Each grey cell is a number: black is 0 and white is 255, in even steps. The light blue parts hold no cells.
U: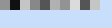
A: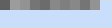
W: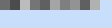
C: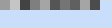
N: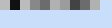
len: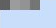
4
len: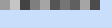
10

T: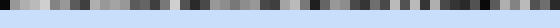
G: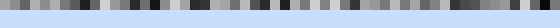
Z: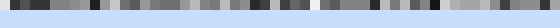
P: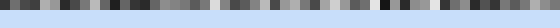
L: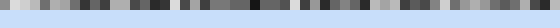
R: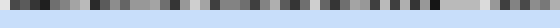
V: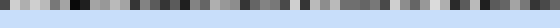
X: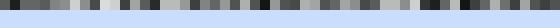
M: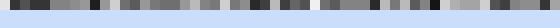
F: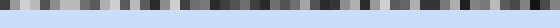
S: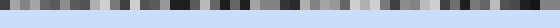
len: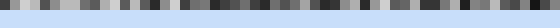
56
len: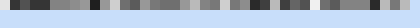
41
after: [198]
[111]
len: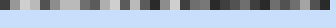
33
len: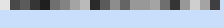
22

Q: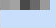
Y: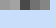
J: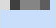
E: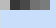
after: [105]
[154]
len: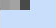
3
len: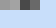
4
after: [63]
[133]
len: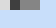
4

